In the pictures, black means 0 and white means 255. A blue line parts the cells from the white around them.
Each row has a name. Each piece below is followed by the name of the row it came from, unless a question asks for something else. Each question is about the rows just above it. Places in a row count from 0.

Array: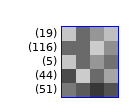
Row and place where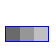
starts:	(19), 1
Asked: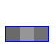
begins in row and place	(5), 1
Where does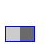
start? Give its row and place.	(44), 1
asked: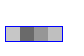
(19)

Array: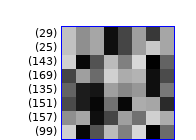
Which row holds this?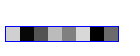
(99)
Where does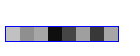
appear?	(29)
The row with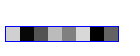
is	(143)
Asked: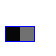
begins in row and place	(151), 2
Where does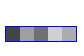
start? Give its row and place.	(157), 3

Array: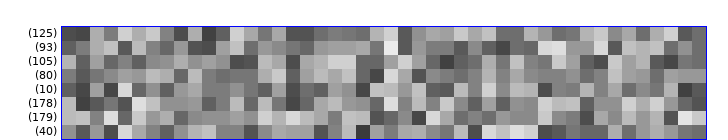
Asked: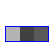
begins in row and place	(10), 43
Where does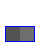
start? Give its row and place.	(125), 17
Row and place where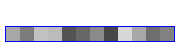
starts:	(179), 18

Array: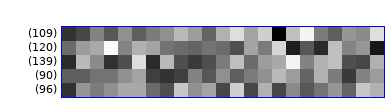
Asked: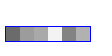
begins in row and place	(139), 13
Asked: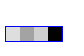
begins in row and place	(109), 12
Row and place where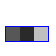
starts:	(120), 17
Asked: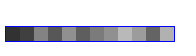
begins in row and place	(90), 7
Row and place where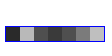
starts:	(139), 6
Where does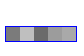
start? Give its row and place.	(139), 11
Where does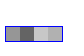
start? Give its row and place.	(96), 19

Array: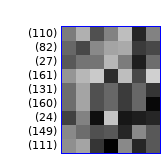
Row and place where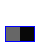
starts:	(160), 5
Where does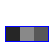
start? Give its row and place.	(149), 4
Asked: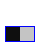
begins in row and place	(24), 2
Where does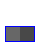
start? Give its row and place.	(82), 0
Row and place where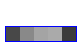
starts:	(82), 1

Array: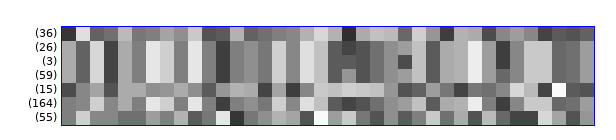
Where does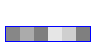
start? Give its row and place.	(164), 3
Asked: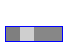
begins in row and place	(55), 0

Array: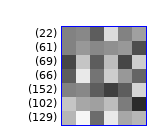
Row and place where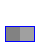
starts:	(22), 4
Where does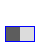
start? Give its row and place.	(22), 2
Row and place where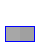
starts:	(102), 1

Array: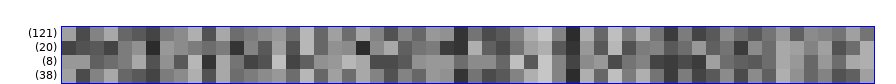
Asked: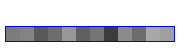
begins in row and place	(20), 41
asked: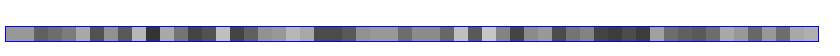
(8)
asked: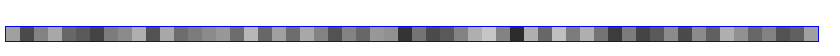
(38)

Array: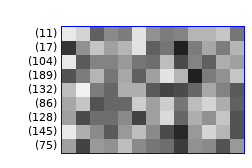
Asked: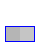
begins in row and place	(11), 10
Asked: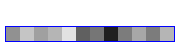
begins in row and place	(17), 1

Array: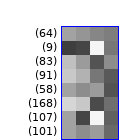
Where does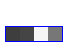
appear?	(9)
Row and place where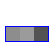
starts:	(58), 1

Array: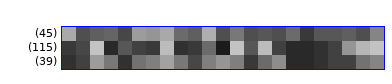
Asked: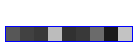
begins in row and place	(115), 4
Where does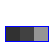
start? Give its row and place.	(115), 18
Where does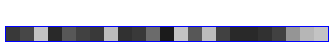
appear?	(115)
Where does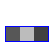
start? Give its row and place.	(115), 13
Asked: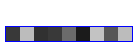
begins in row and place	(115), 6

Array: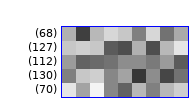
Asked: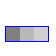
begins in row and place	(70), 6
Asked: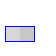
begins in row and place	(68), 3
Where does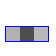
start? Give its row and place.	(127), 5
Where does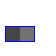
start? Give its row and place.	(130), 7
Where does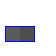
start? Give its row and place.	(127), 3
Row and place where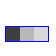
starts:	(68), 1

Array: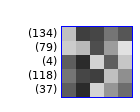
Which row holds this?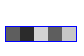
(4)
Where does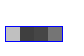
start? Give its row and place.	(134), 0
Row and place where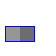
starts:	(37), 3
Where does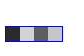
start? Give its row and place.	(4), 1

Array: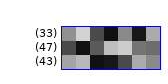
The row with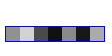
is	(33)
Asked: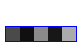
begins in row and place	(33), 2
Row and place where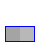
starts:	(43), 0
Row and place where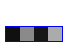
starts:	(33), 3
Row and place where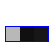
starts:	(43), 1
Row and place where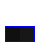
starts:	(43), 2
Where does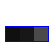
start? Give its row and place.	(43), 2

